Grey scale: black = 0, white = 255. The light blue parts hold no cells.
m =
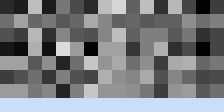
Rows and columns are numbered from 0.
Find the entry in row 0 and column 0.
42
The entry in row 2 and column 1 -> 61
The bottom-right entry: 111
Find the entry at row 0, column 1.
28
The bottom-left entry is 155
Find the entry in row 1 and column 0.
111
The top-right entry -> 61
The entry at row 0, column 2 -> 190
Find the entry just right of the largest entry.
155
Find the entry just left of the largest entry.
16
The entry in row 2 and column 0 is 81
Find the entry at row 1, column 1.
161
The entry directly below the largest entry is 36
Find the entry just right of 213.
96
